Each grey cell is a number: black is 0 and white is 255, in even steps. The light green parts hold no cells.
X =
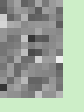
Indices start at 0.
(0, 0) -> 100
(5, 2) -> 119
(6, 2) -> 127
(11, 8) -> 121
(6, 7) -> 139
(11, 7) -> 149
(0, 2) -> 162
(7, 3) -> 190
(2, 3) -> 178
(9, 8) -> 93
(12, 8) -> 114
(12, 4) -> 111
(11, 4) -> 100
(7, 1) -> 133
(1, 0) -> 92
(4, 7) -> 142
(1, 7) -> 150
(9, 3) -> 121
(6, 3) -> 155
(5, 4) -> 53
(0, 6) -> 121
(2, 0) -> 205
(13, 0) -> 157
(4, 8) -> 136
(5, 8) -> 143
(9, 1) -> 156
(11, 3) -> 184
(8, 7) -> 155
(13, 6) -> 145
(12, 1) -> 148
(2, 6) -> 108
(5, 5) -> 92
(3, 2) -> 166
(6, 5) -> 144
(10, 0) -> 133
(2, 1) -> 101
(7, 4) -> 74
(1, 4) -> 132
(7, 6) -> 125

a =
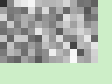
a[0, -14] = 46
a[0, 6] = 179
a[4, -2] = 190
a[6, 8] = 147
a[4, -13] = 135
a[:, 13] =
[96, 146, 118, 164, 166, 102, 228, 210, 206]
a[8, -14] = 145
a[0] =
[46, 136, 222, 235, 246, 189, 179, 180, 187, 213, 170, 114, 119, 96]
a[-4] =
[196, 102, 202, 201, 112, 92, 206, 150, 221, 130, 127, 181, 231, 102]
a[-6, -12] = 124
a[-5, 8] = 94
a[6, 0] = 98
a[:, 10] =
[170, 165, 187, 161, 187, 127, 70, 247, 250]
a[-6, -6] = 175
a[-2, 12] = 164
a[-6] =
[121, 201, 124, 174, 138, 172, 153, 127, 175, 204, 161, 198, 140, 164]
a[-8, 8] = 174
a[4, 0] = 112
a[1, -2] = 86
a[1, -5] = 104
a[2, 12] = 106
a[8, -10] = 138
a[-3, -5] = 222
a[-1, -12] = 99
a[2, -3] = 206
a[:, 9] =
[213, 104, 224, 204, 175, 130, 222, 161, 192]

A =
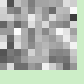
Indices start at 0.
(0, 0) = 228
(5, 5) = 187
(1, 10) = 249
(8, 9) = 116
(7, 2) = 108
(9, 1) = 219
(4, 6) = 137
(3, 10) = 216
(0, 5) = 163
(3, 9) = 129
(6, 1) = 86
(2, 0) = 203
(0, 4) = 126
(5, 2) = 202
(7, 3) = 140
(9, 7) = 207
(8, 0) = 93
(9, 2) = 110
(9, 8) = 166
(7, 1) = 122
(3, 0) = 101
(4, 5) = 178
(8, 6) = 173
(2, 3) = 176
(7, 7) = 138
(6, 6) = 182
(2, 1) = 208
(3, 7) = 153
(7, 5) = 170
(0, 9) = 221
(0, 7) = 171

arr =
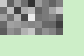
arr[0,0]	201
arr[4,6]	145
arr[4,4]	197
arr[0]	[201, 97, 155, 110, 50, 157, 124, 100, 128]
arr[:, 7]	[100, 165, 131, 103, 130]
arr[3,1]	161
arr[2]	[161, 115, 178, 72, 236, 115, 122, 131, 93]
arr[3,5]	141
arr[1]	[111, 189, 63, 169, 186, 99, 122, 165, 198]
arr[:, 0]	[201, 111, 161, 105, 92]
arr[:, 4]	[50, 186, 236, 133, 197]
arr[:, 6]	[124, 122, 122, 105, 145]

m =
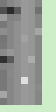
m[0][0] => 120
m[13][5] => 134
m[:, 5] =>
[134, 113, 134, 134, 166, 134, 134, 134, 134, 134, 134, 134, 138, 134, 134]
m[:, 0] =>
[120, 79, 156, 120, 142, 117, 120, 138, 49, 130, 120, 120, 120, 166, 120]
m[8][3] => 153
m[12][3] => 153
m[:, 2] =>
[144, 89, 132, 144, 144, 144, 144, 144, 144, 144, 144, 144, 144, 144, 144]
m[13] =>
[166, 134, 144, 153, 150, 134]
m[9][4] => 150
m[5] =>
[117, 134, 144, 162, 150, 134]
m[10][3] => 153
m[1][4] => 150
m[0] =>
[120, 134, 144, 153, 150, 134]
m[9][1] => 134
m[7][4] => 150
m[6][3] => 153
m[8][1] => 91
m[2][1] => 129
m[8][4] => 173

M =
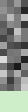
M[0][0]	133
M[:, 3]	[82, 37, 191, 54, 120, 120, 51, 168, 35, 135, 97, 187, 202]
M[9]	[117, 64, 25, 135]
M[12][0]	114
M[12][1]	91
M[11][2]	121
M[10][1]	110
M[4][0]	104
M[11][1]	61
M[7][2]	121
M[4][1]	67
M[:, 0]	[133, 146, 125, 92, 104, 70, 160, 76, 220, 117, 199, 145, 114]
